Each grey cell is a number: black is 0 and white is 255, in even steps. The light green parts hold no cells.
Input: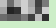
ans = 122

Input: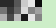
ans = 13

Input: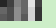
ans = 65

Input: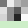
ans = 159

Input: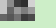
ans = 210

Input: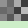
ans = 60

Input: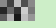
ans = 137
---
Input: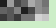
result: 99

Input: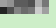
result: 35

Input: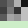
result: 63

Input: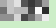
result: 113

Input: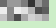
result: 237

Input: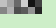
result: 133
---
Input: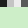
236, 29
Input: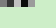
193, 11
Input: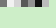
242, 18
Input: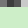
201, 61
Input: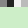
242, 35
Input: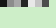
232, 20
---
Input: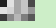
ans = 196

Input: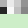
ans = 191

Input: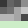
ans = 165

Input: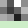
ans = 100

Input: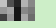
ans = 135

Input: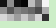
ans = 75
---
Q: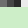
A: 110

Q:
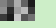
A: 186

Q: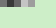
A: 157

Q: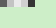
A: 208

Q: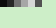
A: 166

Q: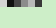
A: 185

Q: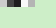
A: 204

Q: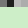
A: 172
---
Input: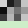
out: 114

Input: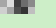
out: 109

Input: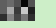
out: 201

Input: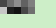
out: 98

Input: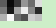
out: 135

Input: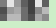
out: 138

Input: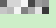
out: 157

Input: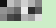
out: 45
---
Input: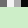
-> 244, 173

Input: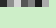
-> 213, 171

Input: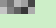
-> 196, 184

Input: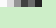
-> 251, 220

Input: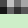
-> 194, 166

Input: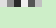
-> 239, 224

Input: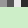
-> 233, 152
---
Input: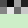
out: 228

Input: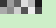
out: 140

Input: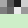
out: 100

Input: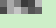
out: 169

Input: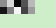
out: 125

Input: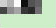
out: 139
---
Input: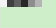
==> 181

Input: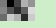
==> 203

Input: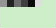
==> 222

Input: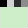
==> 140

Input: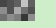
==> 141

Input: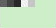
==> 197
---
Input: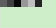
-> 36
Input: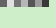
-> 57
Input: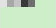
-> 110
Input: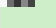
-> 67
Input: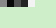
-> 243
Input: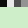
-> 147
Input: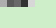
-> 215
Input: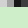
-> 62
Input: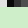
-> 78
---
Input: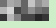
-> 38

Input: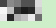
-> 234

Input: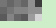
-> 156

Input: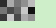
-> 171

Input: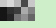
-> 144

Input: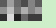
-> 60

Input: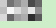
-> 46

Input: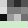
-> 195
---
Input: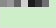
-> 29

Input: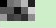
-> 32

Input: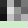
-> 30

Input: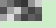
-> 148

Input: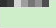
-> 118

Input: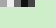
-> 69

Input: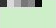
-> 135
